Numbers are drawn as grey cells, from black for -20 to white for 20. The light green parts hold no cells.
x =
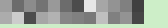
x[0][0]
5
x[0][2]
2
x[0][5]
-3
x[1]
[7, 12, -8, 6, 8, 1, 0, -1, 10, 0, 3, -9]
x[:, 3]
[-2, 6]
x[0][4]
4
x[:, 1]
[-3, 12]

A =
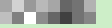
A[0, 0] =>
6
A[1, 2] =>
20
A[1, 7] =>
1

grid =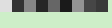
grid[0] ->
15
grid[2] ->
1
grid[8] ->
-11

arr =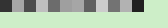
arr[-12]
-12
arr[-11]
6
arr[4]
-3

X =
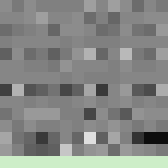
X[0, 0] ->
2
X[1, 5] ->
1
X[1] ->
[1, 1, 2, 5, 1, 1, 2, -3, 0, -4, 1, 1, 2, 2]
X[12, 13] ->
-1
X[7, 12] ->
-8
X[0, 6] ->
0
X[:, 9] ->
[5, -4, -2, 0, 1, 0, 0, 1, 1, -2, 3, 6, -3]
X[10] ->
[2, -1, 2, 0, 0, 1, 0, 2, 1, 3, 1, -1, 1, -1]
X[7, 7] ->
6
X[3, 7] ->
0
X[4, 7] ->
8
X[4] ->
[-5, 2, -3, -1, -5, -1, 3, 8, -4, 1, 9, -1, -3, 5]
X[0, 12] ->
1
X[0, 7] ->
5
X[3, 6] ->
1
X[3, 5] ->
0
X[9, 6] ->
0
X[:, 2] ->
[2, 2, 0, 1, -3, 0, 1, -7, 0, 4, 2, -4, -5]
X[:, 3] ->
[0, 5, 1, 1, -1, 0, 1, -5, 1, 4, 0, -11, -6]
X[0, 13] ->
-1
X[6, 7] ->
0
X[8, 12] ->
1
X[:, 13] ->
[-1, 2, 4, 1, 5, 1, 1, 7, 0, 2, -1, -18, -1]
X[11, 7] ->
15

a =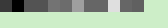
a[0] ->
-11
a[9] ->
15
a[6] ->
5

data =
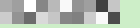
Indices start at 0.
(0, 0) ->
7
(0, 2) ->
20
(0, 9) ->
11
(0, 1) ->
5
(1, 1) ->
3
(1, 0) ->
12

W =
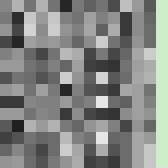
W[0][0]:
1
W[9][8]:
-11
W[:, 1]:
[8, -13, -9, -14, 3, 4, -2, 5, -11, 4, -15, -7, 1, 4]
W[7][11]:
5
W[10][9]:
0
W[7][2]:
-2
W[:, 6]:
[-1, -2, 0, -4, 7, 5, 3, 0, -2, 2, -4, 0, 6, 7]
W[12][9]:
-7
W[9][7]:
-9
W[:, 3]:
[8, 4, 2, 3, -9, -4, -7, 5, 0, 1, 4, -4, -9, -7]
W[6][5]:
12
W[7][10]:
6
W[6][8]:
13
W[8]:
[-11, -11, 1, 0, 0, 4, -2, 0, 16, -3, -5, 5, 0]
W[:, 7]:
[-5, 5, 6, 2, -9, -10, -5, -7, 0, -9, 3, -2, -7, -10]
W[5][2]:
-2
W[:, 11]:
[4, 2, 2, 3, 6, 5, 6, 5, 5, 5, 3, 6, 6, 6]
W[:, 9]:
[-8, 3, 7, -2, -9, -12, -6, -11, -3, -12, 0, -4, -7, -11]
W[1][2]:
11
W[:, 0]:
[1, -1, 3, -9, 0, 4, -7, 3, -11, 4, -6, -10, -4, 3]
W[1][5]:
0
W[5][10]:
-2
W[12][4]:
-3
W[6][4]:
-4
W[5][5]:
-4
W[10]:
[-6, -15, 8, 4, 8, -1, -4, 3, 6, 0, -9, 3, -4]
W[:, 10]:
[10, -11, -11, -7, -4, -2, -3, 6, -5, 2, -9, -3, -3, -3]
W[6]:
[-7, -2, -3, -7, -4, 12, 3, -5, 13, -6, -3, 6, 8]
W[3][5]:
1
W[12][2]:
-4
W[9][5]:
-11
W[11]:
[-10, -7, -2, -4, -3, 9, 0, -2, 16, -4, -3, 6, 4]

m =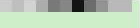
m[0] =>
12
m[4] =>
-1
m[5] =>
1

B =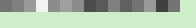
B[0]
-2
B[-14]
0
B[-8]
-8

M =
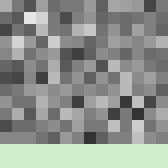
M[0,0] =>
7
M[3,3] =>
-4
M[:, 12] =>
[-9, 0, 0, 4, -3, -1, 5, 2, -9, 2, -2, 2]
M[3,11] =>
1
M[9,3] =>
6
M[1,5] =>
-8
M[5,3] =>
-2
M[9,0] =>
-1
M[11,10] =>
0
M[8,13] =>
2
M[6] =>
[-8, -9, 1, -10, 9, -2, 3, -5, 3, -2, 9, 2, 5, 0]
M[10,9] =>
10
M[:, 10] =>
[5, -3, -3, 3, -4, 2, 9, 9, -11, -1, -1, 0]
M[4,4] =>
4
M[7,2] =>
4
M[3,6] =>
1
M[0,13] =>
-1
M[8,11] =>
10
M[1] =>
[-3, -6, 16, 13, -1, -8, 0, 3, -4, -2, -3, -2, 0, -3]
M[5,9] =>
9
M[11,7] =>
-12
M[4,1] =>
8
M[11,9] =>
0
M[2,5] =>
-2
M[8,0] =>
3
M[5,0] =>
-4
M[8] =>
[3, -2, -2, 8, 3, 0, -10, 5, 9, 5, -11, 10, -9, 2]
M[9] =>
[-1, 7, -6, 6, -3, 9, 6, 0, 3, -10, -1, -12, 2, 7]
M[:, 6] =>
[-1, 0, 8, 1, -10, 0, 3, 0, -10, 6, 5, 0]
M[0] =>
[7, -1, -7, 5, -3, -1, -1, 4, -5, 6, 5, 4, -9, -1]
